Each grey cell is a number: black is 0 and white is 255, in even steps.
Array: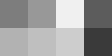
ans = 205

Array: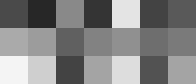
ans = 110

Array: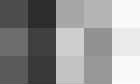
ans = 145

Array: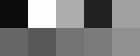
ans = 123

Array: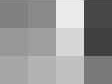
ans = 214

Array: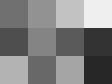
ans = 90

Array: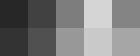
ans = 201

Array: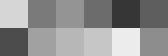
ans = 236

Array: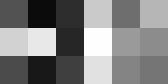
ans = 154

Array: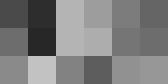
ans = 117
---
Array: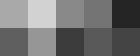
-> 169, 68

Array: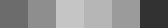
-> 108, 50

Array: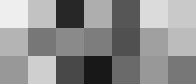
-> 238, 119

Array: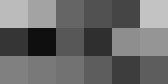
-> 187, 93

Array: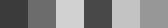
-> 59, 151

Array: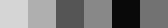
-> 213, 114

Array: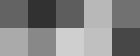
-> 99, 71
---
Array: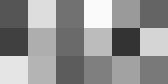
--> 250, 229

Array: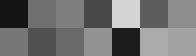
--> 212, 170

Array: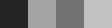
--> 193, 163

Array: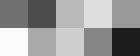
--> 250, 222

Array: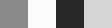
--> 250, 213

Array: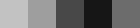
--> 194, 158

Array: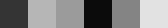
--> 226, 182
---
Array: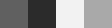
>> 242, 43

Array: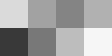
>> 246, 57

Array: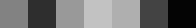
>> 194, 4

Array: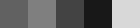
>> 216, 24

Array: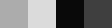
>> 219, 9

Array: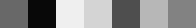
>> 239, 8

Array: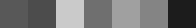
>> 202, 28

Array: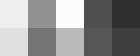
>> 252, 47

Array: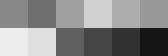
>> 237, 21
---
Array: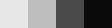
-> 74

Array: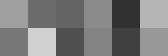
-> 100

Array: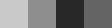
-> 40

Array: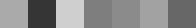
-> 207

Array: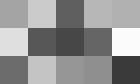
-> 95

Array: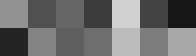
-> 102
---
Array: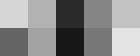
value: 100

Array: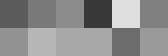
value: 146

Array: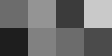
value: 30

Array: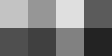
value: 79

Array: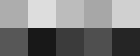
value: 87

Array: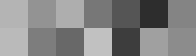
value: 186
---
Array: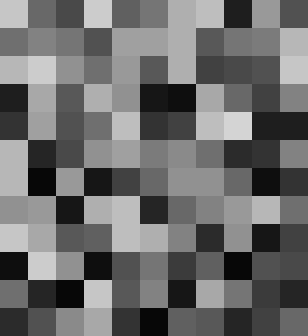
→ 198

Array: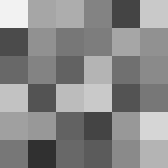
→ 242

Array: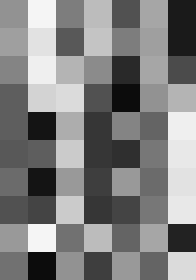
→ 146

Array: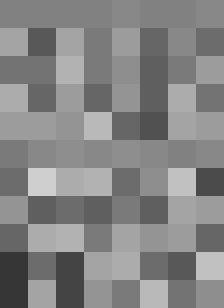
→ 129

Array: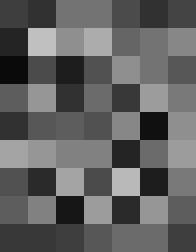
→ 62

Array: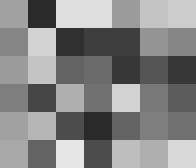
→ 161

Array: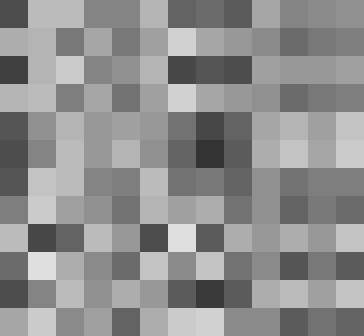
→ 77

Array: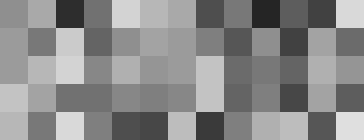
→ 143

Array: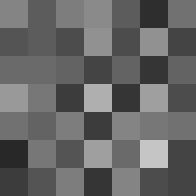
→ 132
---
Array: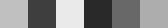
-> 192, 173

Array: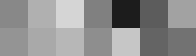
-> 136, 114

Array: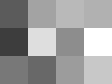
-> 91, 200

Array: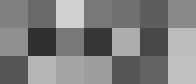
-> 129, 194

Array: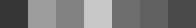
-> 54, 75

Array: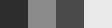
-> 45, 233

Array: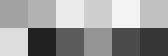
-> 163, 54
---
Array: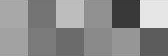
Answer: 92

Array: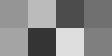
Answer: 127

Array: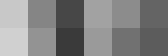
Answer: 92

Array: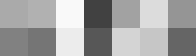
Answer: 101

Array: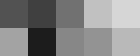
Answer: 185

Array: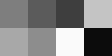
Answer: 12

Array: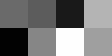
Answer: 159
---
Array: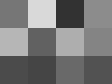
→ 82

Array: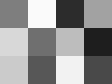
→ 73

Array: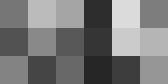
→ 150

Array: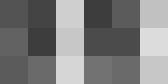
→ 199

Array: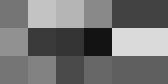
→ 95

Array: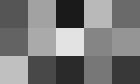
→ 56

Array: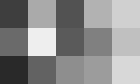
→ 216

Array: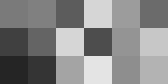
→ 179
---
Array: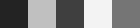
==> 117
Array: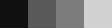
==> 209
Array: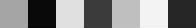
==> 38
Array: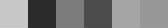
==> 151
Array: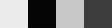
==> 60
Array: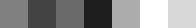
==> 216
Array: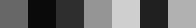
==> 177
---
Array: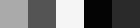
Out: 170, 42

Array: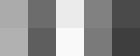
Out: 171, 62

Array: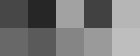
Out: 71, 190

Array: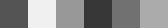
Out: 84, 171

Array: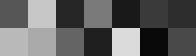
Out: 86, 73

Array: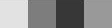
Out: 226, 153

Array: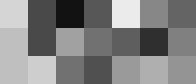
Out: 213, 148

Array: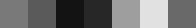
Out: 121, 105

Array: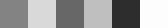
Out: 131, 253
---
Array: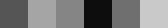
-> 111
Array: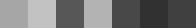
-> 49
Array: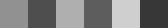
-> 207
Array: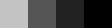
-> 34
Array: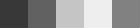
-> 238
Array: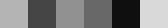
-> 15
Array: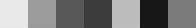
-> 23
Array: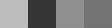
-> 143
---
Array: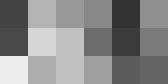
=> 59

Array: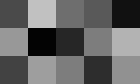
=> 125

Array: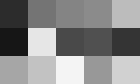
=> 80

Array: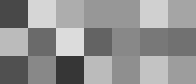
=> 120

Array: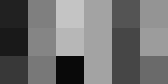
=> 70

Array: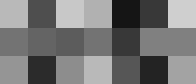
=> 128
